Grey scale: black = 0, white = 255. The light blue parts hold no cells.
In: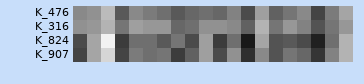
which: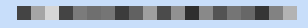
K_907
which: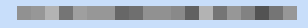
K_316
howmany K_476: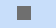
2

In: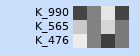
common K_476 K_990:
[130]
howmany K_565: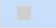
0
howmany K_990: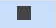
2
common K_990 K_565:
[130]
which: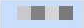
K_565

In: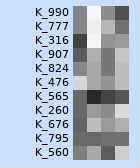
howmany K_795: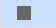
2
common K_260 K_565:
[105]
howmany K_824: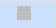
1
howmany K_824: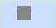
1

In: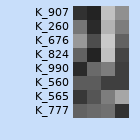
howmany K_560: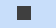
2
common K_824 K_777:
[98]
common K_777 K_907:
[49]

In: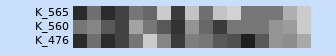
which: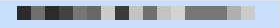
K_565
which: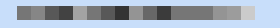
K_560
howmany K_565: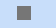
4

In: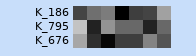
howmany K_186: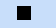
1
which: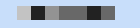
K_795
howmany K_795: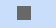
3
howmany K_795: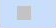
1
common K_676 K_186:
[62]
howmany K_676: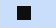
0
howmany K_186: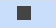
2

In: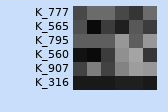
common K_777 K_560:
[53]
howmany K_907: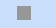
1
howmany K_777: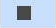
2
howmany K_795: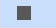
0
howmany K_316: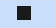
4

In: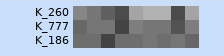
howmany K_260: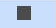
2
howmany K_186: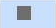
5
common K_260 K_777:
[118]
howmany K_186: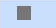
2
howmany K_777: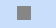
0
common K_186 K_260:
[118]
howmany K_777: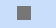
4

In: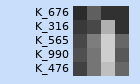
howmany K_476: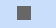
1
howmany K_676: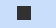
2

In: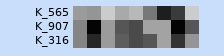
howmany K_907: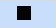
2
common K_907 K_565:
[155]
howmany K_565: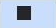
0
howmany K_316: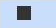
1
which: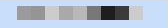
K_565

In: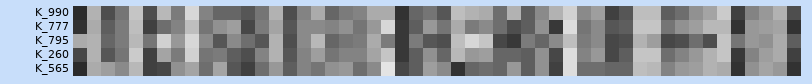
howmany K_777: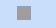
3
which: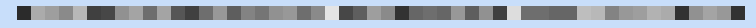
K_565
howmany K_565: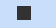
3
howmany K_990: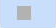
6

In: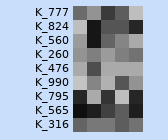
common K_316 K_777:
[93]
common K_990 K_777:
[147]
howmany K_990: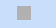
1
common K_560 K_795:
[170]
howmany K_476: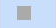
4

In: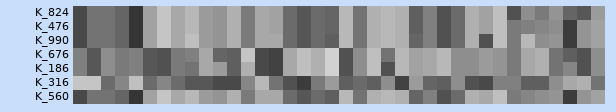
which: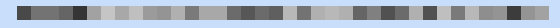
K_990
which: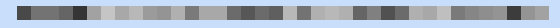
K_560

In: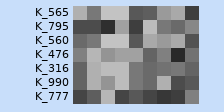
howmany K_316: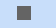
2
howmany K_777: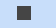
3
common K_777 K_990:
[88]

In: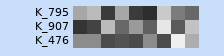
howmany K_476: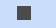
3
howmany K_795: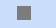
1

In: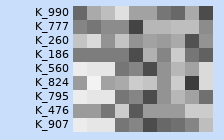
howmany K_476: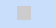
3
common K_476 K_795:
[118]

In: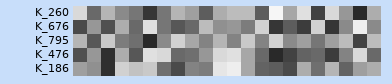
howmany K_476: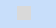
3
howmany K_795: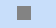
3

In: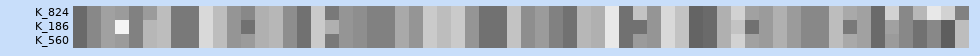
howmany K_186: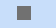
9
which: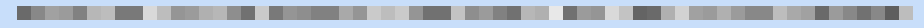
K_560
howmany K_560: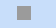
7

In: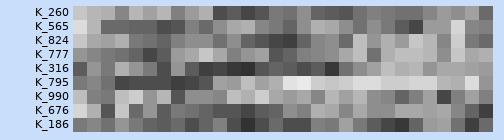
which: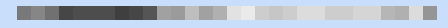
K_795
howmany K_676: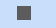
2

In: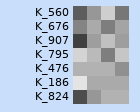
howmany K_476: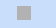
3
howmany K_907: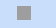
2
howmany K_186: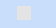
1
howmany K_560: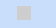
1

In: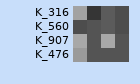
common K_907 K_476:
[84]
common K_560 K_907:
[84]
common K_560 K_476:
[84]
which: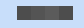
K_560
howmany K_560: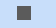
1
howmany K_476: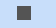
3

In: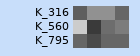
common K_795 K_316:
[102]
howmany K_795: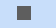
0
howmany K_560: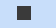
1
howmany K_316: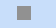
2
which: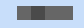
K_795

